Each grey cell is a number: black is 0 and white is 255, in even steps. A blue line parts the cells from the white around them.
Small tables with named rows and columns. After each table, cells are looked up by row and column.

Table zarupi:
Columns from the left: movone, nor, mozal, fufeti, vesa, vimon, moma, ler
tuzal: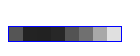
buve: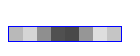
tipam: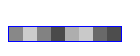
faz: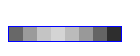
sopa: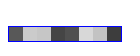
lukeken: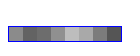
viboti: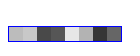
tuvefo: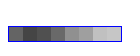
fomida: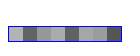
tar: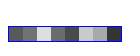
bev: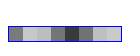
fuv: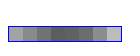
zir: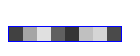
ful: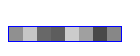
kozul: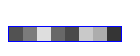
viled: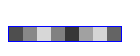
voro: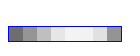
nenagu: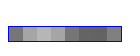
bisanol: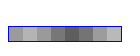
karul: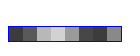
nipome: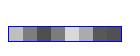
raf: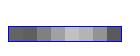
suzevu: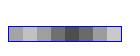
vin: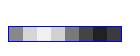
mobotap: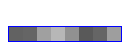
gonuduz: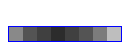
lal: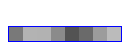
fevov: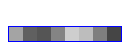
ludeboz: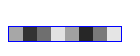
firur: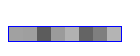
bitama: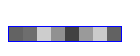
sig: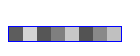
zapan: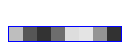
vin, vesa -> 121
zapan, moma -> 148
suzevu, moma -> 156
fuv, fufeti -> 93
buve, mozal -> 143
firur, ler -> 180
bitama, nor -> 110
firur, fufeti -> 155
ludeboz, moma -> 121
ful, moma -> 73
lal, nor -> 179
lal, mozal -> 178
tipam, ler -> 77
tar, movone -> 89
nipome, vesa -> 217
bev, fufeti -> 117
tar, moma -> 169
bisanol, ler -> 185
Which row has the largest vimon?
voro

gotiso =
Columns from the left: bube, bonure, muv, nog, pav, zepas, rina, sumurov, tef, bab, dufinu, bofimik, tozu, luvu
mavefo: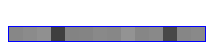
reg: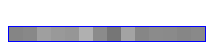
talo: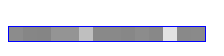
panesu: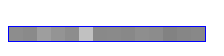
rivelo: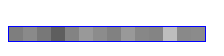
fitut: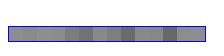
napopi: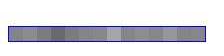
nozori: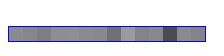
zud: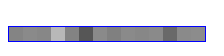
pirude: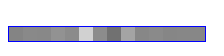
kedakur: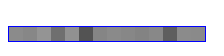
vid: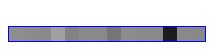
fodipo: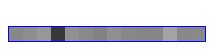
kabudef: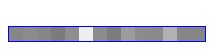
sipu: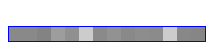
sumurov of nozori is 113
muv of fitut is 142
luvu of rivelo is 139
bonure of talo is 134
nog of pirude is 146
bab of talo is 140
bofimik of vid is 29
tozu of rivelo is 137
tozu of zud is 138
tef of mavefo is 147

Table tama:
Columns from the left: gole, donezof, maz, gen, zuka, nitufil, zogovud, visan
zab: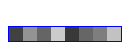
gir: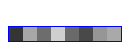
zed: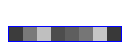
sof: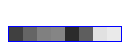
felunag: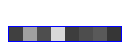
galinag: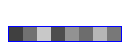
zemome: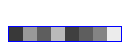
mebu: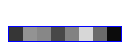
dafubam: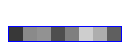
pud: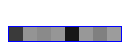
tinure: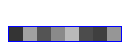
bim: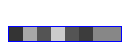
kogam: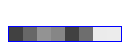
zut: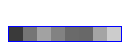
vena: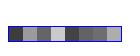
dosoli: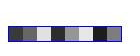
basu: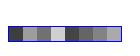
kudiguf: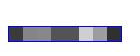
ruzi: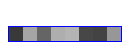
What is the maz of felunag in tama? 78
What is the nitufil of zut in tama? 104
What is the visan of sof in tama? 234
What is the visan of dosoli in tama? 125
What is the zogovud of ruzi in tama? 67
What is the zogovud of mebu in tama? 107
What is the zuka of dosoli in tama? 150
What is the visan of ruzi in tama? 151
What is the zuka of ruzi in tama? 180
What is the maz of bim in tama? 84
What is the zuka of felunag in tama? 61
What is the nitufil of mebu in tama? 215

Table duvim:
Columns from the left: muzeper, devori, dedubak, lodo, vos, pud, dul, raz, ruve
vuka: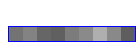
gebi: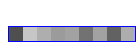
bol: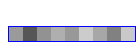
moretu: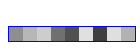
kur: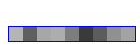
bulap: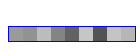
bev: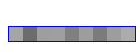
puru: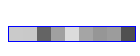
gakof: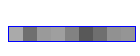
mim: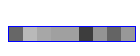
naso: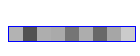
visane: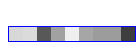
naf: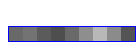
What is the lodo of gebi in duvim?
155
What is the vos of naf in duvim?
105
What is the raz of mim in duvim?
100
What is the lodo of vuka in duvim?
96
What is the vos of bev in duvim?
128
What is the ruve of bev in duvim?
172
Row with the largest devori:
visane

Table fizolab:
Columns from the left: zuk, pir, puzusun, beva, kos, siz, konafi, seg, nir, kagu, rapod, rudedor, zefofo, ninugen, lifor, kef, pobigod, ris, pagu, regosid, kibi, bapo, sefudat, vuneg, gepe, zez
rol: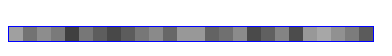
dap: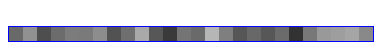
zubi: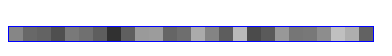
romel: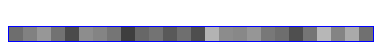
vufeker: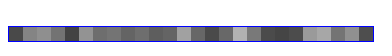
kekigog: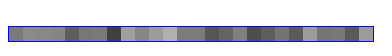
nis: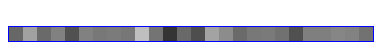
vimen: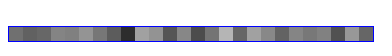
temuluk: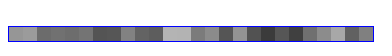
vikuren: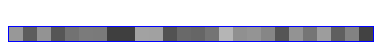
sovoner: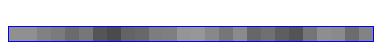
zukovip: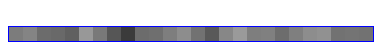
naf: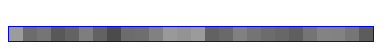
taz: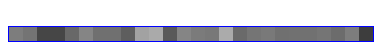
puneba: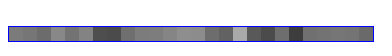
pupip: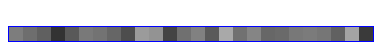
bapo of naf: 116
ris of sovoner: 103
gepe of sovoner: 108
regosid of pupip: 106
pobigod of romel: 136
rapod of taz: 170
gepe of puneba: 116
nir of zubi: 95

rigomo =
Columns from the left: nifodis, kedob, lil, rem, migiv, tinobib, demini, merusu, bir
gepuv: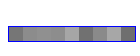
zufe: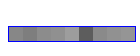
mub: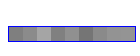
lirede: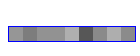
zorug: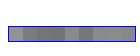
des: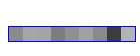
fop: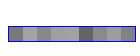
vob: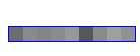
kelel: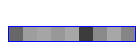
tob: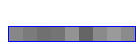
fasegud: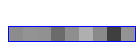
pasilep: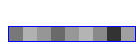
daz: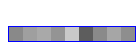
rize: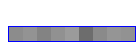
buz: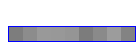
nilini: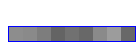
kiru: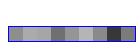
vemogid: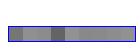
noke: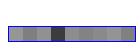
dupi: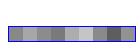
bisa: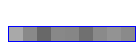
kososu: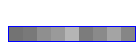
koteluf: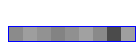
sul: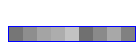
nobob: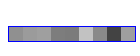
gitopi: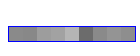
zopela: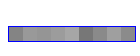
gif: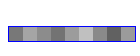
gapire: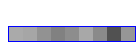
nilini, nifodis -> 141
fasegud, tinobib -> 175
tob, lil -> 112
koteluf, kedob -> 158
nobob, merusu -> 67
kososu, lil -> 143
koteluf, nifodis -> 139
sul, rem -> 173
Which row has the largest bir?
des

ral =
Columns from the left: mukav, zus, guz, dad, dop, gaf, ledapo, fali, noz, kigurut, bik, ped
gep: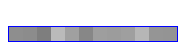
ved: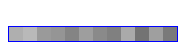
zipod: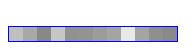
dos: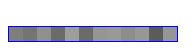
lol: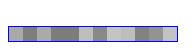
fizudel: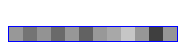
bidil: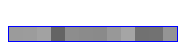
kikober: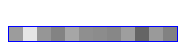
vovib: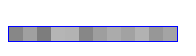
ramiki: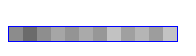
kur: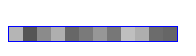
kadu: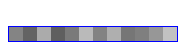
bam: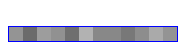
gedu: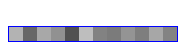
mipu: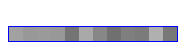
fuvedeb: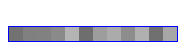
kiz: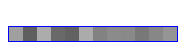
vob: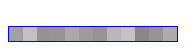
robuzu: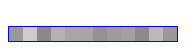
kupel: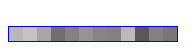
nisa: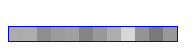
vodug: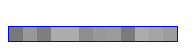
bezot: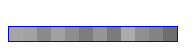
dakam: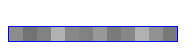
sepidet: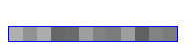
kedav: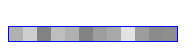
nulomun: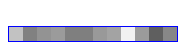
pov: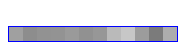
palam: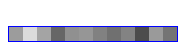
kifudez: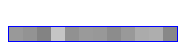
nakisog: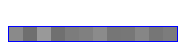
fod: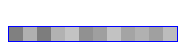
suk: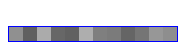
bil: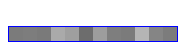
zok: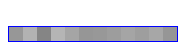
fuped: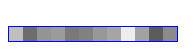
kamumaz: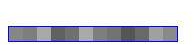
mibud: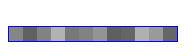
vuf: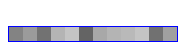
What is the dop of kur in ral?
103
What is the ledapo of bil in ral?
157
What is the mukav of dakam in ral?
141
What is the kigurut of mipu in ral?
123
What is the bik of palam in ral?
154
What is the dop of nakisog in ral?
124
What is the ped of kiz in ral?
149
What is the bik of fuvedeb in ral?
112
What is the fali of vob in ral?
184
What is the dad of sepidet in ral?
103
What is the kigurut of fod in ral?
177
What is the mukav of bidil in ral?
155
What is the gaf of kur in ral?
122

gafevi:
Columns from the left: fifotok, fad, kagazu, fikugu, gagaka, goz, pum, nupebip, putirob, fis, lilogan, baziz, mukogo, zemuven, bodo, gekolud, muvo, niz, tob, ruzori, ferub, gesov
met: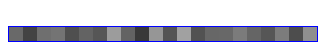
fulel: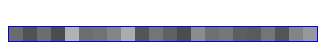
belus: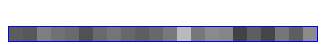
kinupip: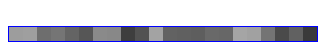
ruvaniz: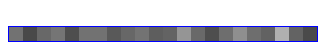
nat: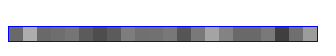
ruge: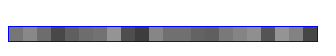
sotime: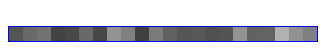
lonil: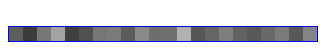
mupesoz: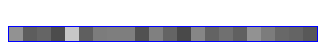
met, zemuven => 82
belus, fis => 94
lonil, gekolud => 126
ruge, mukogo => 112
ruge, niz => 143
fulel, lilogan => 117
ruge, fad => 136
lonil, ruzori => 123
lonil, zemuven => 86
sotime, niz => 98

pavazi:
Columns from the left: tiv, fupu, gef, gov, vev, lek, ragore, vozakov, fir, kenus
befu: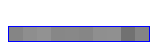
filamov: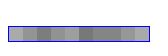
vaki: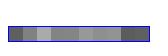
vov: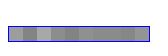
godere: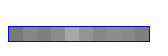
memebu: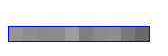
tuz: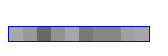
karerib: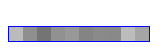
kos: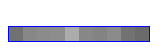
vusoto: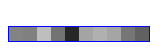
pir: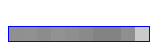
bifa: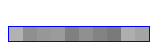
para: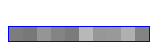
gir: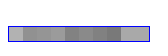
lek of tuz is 120
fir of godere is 137
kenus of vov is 148
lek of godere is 148
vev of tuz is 167
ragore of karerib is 138
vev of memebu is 157
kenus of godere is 127
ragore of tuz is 134

